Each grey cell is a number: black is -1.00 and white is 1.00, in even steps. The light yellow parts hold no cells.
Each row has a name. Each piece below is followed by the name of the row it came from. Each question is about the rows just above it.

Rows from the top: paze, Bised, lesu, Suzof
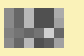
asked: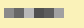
Suzof
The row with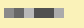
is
paze

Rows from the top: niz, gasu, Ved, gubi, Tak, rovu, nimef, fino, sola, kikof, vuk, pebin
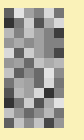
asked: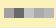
rovu
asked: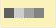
Tak
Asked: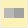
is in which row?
sola
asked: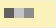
pebin
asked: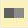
nimef
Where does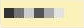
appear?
kikof

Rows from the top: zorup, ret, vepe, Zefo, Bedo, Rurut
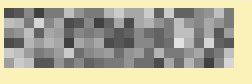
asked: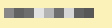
Zefo
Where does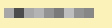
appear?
ret
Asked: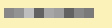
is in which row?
vepe
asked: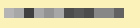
Zefo
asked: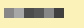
ret
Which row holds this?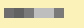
vepe

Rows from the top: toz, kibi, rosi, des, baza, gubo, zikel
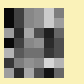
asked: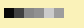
kibi
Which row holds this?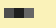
rosi

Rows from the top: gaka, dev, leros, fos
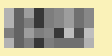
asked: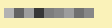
gaka
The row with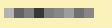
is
dev
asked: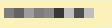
leros
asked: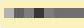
fos
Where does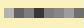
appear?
dev
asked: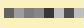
leros

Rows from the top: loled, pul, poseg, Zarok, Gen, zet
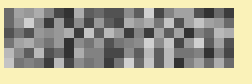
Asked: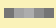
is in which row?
Zarok
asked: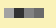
poseg
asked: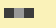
pul

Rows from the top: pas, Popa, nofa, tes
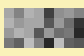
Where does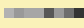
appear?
Popa
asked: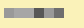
Popa
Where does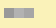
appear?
nofa

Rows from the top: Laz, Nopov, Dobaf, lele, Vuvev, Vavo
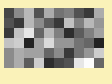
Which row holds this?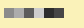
Vavo
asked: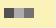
Laz

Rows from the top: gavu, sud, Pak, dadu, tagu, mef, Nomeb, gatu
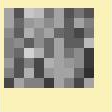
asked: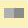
Pak
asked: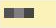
mef
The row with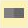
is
tagu
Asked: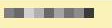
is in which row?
tagu
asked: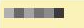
tagu

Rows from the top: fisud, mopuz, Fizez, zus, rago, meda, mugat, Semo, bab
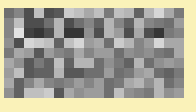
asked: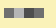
mopuz
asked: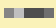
mopuz
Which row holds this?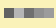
meda
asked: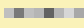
fisud
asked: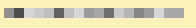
zus
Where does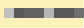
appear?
mugat
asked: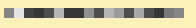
Fizez

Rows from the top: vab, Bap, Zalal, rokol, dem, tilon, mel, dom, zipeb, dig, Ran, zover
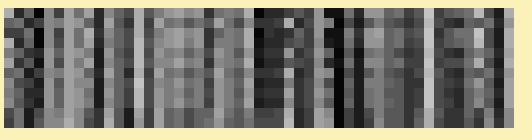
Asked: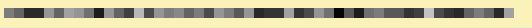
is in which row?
zipeb
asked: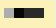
vab
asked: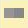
mel
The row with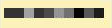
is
zipeb
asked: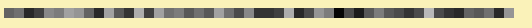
Bap

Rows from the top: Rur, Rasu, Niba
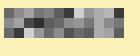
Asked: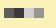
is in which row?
Rur
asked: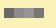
Rasu
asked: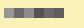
Niba
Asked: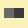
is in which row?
Niba
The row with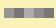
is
Rasu
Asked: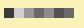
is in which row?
Niba
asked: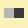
Rur

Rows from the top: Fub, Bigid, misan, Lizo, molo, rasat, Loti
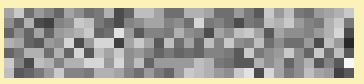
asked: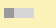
Lizo
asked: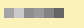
molo

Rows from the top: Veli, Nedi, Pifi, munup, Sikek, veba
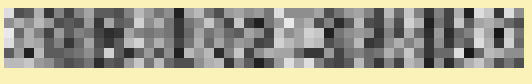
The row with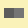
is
veba
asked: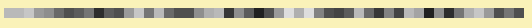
veba
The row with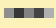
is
Pifi
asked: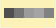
Veli

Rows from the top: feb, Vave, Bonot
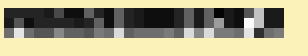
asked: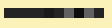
Vave
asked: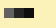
feb
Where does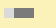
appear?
Bonot
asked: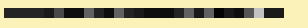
feb
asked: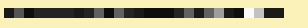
Vave

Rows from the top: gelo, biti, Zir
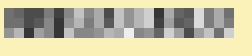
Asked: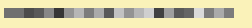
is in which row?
biti
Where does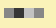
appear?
Zir

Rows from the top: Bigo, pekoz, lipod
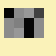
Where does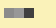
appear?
Bigo
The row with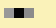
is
lipod
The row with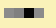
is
pekoz
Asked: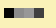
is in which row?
Bigo
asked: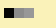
Bigo

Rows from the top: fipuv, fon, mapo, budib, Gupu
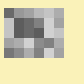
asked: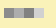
Gupu
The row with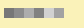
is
Gupu
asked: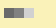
fon
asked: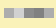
budib

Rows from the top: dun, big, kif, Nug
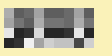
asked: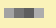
big
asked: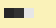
kif
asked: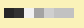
Nug
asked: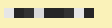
kif
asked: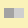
Nug
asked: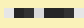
kif

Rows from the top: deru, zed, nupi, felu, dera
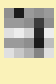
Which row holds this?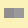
deru
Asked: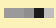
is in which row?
felu
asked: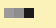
felu
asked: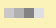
dera
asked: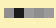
deru

